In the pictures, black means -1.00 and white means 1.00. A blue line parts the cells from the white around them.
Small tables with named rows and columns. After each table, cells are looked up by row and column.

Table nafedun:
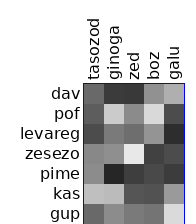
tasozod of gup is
-0.18
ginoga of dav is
-0.54
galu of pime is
-0.53
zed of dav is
-0.55
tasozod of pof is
-0.27
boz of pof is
0.70
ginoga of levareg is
-0.04
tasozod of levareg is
-0.40
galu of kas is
0.21
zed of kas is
-0.33
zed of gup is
-0.04
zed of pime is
-0.51
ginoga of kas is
0.47

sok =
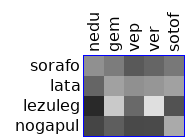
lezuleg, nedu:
-0.68
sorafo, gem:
-0.03
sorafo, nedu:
0.13
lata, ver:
0.18
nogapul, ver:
-0.42
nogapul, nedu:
-0.46
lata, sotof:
0.26
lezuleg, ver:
0.75
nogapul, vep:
-0.43
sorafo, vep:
-0.30
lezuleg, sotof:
-0.36
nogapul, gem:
-0.26
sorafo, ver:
-0.21
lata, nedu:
-0.21
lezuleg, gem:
0.58

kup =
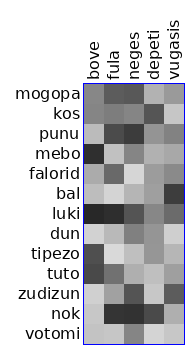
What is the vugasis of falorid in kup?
0.08
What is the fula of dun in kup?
0.45
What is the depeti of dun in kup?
0.17
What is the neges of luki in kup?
-0.34
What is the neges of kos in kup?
0.04
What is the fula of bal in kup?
0.66
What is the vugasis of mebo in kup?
0.32
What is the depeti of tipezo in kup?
0.18
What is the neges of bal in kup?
0.42
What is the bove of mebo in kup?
-0.63
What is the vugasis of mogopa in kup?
0.21
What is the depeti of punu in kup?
0.16
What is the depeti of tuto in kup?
0.50

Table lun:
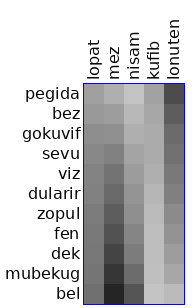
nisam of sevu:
0.29
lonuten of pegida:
-0.40
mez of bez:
0.23
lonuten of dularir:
0.00
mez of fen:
-0.36
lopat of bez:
0.20
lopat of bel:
-0.12
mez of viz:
-0.10
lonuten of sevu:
-0.11
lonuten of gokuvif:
-0.16
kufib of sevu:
0.34
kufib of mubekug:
0.50
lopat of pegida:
0.25
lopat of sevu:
0.07
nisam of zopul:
0.12
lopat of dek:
-0.06
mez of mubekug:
-0.58
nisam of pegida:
0.53

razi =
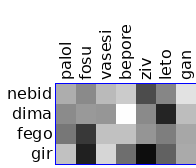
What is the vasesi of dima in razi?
0.18
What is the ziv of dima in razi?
0.08
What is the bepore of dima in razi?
0.99
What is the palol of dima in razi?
0.09
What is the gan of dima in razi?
0.48
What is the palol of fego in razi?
-0.07
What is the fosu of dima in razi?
0.20
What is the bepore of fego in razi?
0.51
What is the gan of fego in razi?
0.31
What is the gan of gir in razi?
0.33
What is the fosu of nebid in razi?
0.08
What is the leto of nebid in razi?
0.05
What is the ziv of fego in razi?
0.17
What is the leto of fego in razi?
-0.01
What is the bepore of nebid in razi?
0.59
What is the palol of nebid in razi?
0.36
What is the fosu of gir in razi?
-0.75
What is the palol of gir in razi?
0.51
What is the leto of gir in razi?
-0.24

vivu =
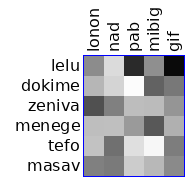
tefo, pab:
0.75
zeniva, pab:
0.48
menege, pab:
0.21
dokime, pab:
0.98
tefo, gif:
-0.02
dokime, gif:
-0.06
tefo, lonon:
0.52
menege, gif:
0.38

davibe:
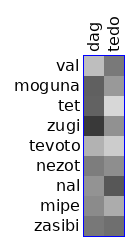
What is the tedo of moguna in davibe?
0.20
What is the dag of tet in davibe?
-0.23
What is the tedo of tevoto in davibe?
0.60
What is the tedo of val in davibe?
-0.05
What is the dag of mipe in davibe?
0.09
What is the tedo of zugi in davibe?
0.14
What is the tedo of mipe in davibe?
0.35
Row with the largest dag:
val

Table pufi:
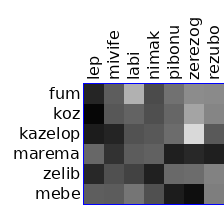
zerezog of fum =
0.10
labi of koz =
-0.22
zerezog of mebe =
-0.89
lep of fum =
-0.71
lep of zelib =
-0.69
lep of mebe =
-0.26
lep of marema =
-0.19
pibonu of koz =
-0.20

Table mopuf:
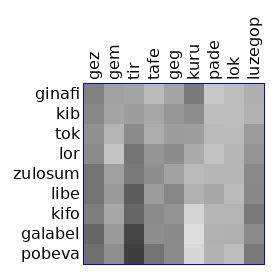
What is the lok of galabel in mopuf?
0.38
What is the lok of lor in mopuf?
0.42
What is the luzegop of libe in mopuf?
0.07
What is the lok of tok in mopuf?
0.47
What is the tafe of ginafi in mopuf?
0.46
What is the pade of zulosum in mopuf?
0.43
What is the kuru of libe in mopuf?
0.39
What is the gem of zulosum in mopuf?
0.25

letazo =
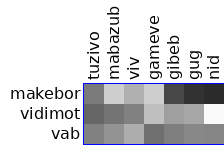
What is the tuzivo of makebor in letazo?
-0.04
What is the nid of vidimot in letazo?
0.96
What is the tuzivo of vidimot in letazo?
-0.20
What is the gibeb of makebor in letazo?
-0.44
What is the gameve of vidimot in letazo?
0.50
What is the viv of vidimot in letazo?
0.01
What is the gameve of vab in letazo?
-0.13
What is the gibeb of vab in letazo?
-0.01
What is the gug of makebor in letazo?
-0.61
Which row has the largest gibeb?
vidimot

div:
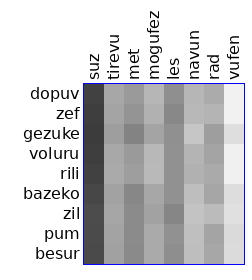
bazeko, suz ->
-0.44
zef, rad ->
0.41
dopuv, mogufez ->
0.43
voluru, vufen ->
0.88
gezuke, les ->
0.13
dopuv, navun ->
0.43
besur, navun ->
0.49
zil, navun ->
0.53
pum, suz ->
-0.41
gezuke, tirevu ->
0.24
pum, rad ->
0.29
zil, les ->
0.05
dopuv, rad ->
0.34
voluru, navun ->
0.41
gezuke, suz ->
-0.53
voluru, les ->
0.14

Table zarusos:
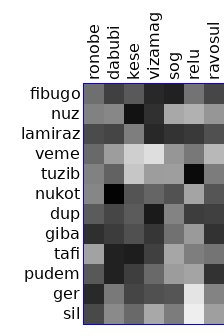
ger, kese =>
-0.46
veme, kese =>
0.62
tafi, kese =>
-0.77
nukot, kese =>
-0.34
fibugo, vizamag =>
-0.69
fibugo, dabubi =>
-0.50
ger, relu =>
0.79
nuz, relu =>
0.39
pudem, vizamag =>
-0.18
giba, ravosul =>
-0.61
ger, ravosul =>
0.03
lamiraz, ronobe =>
-0.41
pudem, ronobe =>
-0.31
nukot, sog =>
-0.36
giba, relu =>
0.21
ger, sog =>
-0.33
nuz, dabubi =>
0.06
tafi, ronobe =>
0.27
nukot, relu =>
0.29

